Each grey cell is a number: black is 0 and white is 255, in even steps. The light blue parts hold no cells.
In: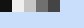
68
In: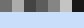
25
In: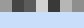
142
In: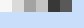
89
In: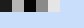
229
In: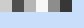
55
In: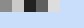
221
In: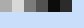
43
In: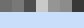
56
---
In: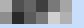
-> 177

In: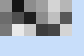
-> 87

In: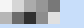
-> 224

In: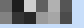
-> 75

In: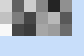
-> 88

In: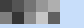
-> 96

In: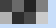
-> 202
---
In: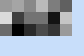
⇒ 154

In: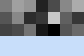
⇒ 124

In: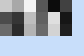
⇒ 202

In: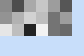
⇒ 138

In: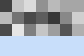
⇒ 65

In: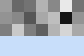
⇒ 157

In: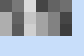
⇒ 90

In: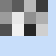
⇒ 123
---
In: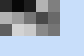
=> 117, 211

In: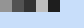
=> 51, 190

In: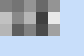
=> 181, 233

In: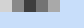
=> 62, 211

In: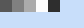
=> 171, 253

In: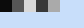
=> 216, 216

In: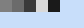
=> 58, 217

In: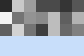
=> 138, 243

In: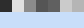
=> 85, 224
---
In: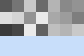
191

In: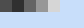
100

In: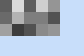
82

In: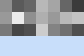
131

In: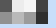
185

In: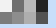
141

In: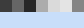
218

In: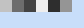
238

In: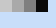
169

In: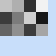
143
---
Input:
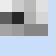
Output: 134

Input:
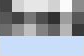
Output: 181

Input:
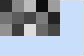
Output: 104

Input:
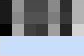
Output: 35

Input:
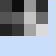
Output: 164

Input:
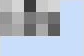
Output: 169
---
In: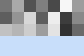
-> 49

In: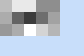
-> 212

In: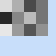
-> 85

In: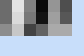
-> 170

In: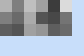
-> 94

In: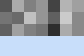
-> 171

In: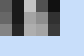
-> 164

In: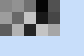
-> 196

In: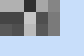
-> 88

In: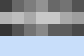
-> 92
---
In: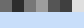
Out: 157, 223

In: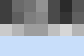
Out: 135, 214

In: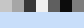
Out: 240, 240

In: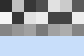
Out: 236, 245

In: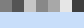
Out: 136, 230

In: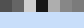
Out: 24, 207

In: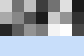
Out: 27, 254

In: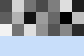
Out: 156, 242

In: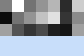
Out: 194, 255

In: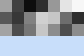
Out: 208, 247
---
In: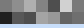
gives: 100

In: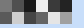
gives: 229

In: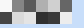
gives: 58

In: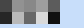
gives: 217

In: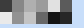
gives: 20

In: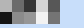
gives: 242
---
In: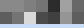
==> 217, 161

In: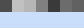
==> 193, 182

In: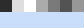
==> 255, 222

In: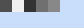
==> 240, 136

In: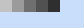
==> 195, 155

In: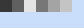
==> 227, 196

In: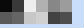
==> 238, 208

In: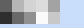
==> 250, 220
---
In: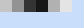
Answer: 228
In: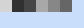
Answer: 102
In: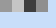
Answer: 143
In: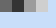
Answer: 207
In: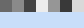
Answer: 217
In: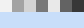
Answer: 55
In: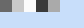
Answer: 170
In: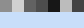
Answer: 67
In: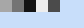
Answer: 75
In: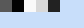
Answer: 34
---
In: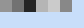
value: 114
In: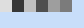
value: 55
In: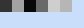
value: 162
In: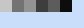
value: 115
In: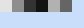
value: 142
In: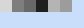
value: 126
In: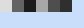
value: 99
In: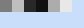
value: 190
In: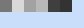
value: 217
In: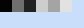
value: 111
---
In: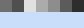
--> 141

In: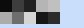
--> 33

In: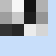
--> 246

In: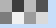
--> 61

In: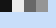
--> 235

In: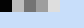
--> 116

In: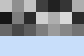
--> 33

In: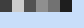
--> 143
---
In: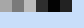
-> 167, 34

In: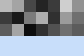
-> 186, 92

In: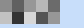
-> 140, 151

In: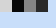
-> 213, 41

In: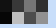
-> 17, 145

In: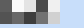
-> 93, 209

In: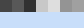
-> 69, 160

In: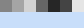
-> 132, 229

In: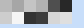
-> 186, 223
